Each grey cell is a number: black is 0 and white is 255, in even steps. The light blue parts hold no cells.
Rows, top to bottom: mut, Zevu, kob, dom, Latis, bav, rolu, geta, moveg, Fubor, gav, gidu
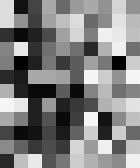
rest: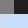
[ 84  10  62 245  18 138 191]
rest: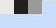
[ 32  56  76 177 197 226]
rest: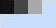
[105 154 169 146 213 146]
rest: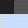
[ 10  62 245  18 138 191]
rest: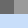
[169 146 213 146]
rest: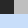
[232  84 119 205 177 154 138 239]
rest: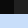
[ 76 161 213 126 239 232 191]

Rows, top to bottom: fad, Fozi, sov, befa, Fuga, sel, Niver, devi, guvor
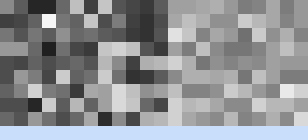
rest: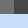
[ 58 197 209 191  84  58 160 124 191 138 118 118 131 160 191 160]
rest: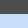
[ 38 203  92 183  98 160 217 197 104  70 209 183 191 167 138 138 209 183
 183 160]
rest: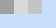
[104  70 209 183 191 167 138 138 209 183 183 160]
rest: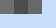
[167  44 138  70 175 183 209 167 152 138 183 131 144 175 138 217]
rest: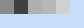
[175 118 144 131 144 138 160 152 152]
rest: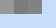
[167 124 152]
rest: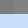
[167 124 152]

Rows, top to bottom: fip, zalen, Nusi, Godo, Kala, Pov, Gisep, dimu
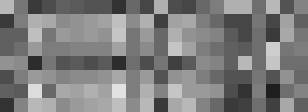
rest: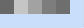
[ 96  90 110 205 118 125]
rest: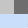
[110]
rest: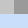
[154 146  77  50 125  30 110 131]
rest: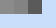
[ 70 110  58 168 118]
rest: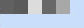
[162 176 162 226 125 176 131 197 154 154 146  77  50 125  30 110 131]
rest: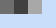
[96]

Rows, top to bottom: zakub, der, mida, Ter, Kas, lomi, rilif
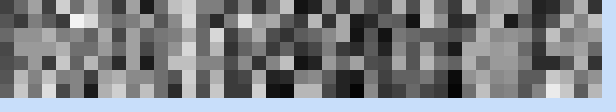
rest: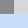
[ 98  43 126 221 154 168  92  59 183  51 168  27  43  98  92  19 199 146
  43  51 146 183  27  92  43  85 183 132 191]
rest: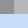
[ 27  92  43  85 183 132 191]
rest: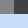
[161 176 138 138 111  85 207  92 176  59  72 168  35  43 126 138  92  35
  27 119  65  98  98 119  72  12 146 168 138 146  92  92 199 176 119 146]
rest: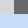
[183  51  98 126  59  98  51  72 126  59  43  92  35 138  85 154  78  27
 168 168 154 161 105  51 154 146 161 105]

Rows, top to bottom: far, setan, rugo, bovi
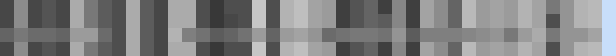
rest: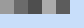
[ 71 179 127 114  92 100 114 155 100 155 163 148 107 114 120 120 114 148
  92 127 127 127 134 140 148 120 155 171 120 148 148 163]
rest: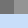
[ 92 127 127 127 134 140 148 120 155 171 120 148 148 163]
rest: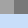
[148 179 185]
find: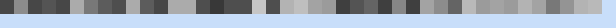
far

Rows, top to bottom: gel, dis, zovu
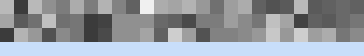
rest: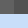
[ 90 185  90  97 105  97]
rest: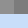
[172 124 179 130  97 240 172 164 179 152 112 158 172  97  82  90 185  90
  97 105  97]
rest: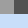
[130 130 138 152 200 152 206 158 172 118 138]
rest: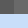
[118]
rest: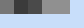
[164  97 206 158  82 130 130 138 152 200 152 206 158 172 118 138]

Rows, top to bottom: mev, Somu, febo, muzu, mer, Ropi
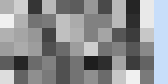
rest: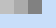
[129 185  45 233]
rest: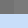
[192 171 129 129 185  45 233]

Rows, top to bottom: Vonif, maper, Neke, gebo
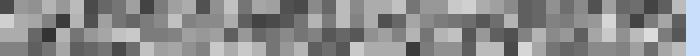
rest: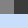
[180  81 160 117 103 124 138 193 130 138 138 172  95  67  74  87 117 180
 124 187 130 172  81 103 166 138 124 117 110  87 110 180  95 103 130 124
 145 152 214 124  67 124 166  95]
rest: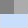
[ 81 103 166 138 124 117 110  87 110 180  95 103 130 124 145 152 214 124
  67 124 166  95]
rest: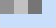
[166 160  81  74 138 103 187 138 172 172 193 117 152 152 201 208 172 160
 138  95 103 145 110 138  81 160 103 110  67  95 187]

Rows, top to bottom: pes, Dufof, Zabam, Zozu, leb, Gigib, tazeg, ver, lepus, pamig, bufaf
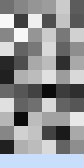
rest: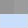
[203  92]
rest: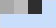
[169]
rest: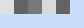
[142]

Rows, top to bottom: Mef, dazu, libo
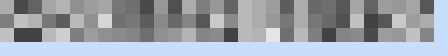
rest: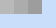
[ 93 172 105 111  87 165  99 157 151 165  87]
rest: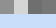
[ 93 138 105 132  87 201 138 185 172 151 119 172 119 105  80 193  66  87
 201 157 172]

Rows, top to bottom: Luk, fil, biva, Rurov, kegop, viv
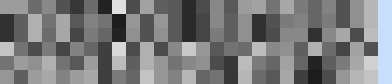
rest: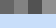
[182]
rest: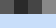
[ 95 144  49  82 123 130 102 123  82 144 182]

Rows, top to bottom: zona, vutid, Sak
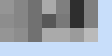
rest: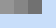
[170 127  46 127]
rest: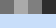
[127]
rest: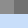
[170 170 155 186]
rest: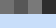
[127]
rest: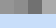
[170 155 186]
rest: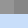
[113 170 127  46 127]

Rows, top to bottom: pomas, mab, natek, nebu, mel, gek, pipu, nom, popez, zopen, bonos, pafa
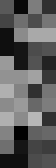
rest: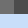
[118]
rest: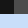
[83]
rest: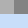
[ 48 118]

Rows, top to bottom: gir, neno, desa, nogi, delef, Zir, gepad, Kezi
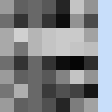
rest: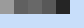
[196 147]
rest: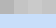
[189]

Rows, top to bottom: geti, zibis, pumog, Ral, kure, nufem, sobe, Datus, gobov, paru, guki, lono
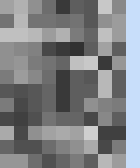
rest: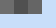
[123  94 184 156]
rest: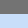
[109 115  87 144 156]
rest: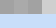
[64 64]
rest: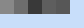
[184  94]
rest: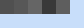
[ 94 184  94]

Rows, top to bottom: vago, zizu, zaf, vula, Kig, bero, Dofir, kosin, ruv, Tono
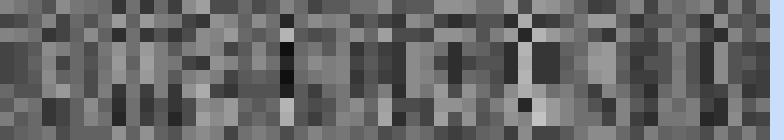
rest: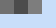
[ 54 118  62 125  54 145 172  68  54  83  83  83  31  90  62 105 118  62
  90 125  46 139 118 153  76 145 112  83 139 172 153 112 125  98  62 131
 112  76  46 105 125  90  62  68 118  54  62]
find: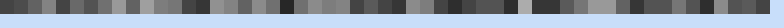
Kig
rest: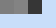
[ 83  62  54 139 131 112  46 105  98  76  46 180  54  54  98 105 145 153
  90  62  62  83 125  83  46 139  83  68  62]

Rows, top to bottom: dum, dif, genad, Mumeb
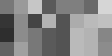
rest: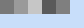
[127 105 214]
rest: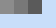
[ 83 186 179 134]
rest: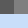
[127 105 214]
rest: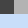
[ 83 172 186 192]
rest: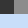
[ 68 179  83 172 186 192]

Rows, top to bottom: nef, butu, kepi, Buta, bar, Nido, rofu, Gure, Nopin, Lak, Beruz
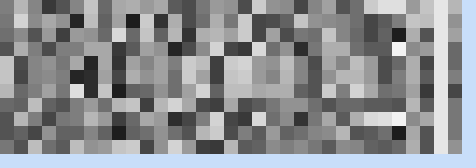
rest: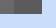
[ 83 182  91 230 119]
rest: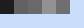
[161 211  98 189 189 168 174 174  98  83 203 126 211 168 111 119 161  57
 230  70]

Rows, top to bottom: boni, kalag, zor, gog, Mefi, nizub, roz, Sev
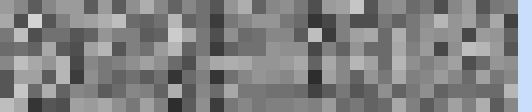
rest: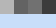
[120 135 149 149 120 107  53  72 128  79  79 120  99 120 143 182 149 161
 113 168  66]
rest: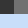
[135 149 143 135 155  45 161 135  99 149 120 168 128 135 155 135 107 161
 120 135]
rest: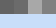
[ 92 120 161 128 174  92 135]
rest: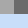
[174 120 149 143 149  72 155 149  99]
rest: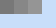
[149 120 107  53  72 128  79  79 120  99 120 143 182 149 161 113 168  66]
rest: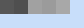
[143 120 161 128  45  92 143  60 120 135 120 128 128 135 128 155 107 120
  99 107 168 128  92 120 161 128 174  92 135]
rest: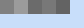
[107 168 128  92 120 161 128 174  92 135]

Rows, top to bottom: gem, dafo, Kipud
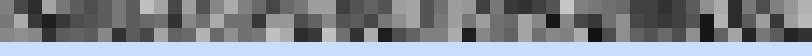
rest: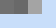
[135  23 135  71  56 112 143  71  64  56  64  84  23 179  44  92 158  56
 158 185]
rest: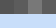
[105 112  50 135 112 171 112 112  56 151 151  77  98 135  84  92  71 120
 143 164  84 120 158 120 158 112 105 164 135  23 135  71  56 112 143  71
  64  56  64  84  23 179  44  92 158  56 158 185]
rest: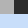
[ 92 158  56 158 185]
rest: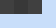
[ 84  23 179  44  92 158  56 158 185]
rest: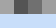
[151  64 120  56  50  64  84 198 128 120 112 105  64  64  50  64  92 143
 171  44 120  77 128 151 179]

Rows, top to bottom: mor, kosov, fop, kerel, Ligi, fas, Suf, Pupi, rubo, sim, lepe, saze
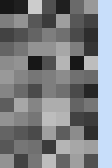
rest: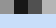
[ 23 189]
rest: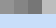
[181  66  59]
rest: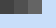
[126 112  74  45]
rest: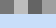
[80]
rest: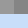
[118 126 140 112 106]
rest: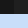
[204  80  31 106 153]
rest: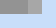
[126  53]

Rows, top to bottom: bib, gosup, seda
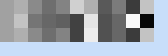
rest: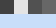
[249   7]
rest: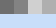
[ 89 123  59 195]
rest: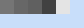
[ 81 103 249   7]
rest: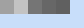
[ 65 228  81 103 249   7]

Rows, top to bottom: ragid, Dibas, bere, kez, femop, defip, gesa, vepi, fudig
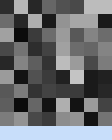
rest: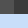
[ 33 196  26  33]
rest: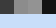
[116]
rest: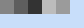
[ 73 124]

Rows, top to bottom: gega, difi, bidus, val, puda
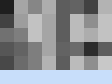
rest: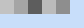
[194]
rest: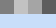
[187 173 194]
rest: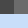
[126 179  93 187 142 200]
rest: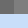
[179  93 187 142 200]
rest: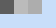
[194]
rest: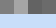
[44 93]
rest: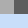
[ 99  66 179]

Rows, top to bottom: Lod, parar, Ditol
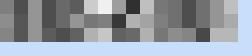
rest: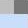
[112  78 112 149 191]
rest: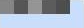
[ 98 177 198  98 105 177 119 141 133  72 183 183]
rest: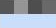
[149 119 127  56 177 163 127 112  78 112 149 170]
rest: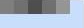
[170]
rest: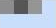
[ 78 105 149 119 127  56 177 163 127 112  78 112 149 170]

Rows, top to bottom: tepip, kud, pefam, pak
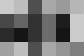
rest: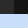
[ 50 108  21 203]
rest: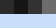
[ 21 203]
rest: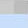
[ 79 168 154 182]
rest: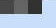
[108  29 203]
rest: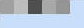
[126]
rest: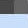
[ 50 108  29 203]

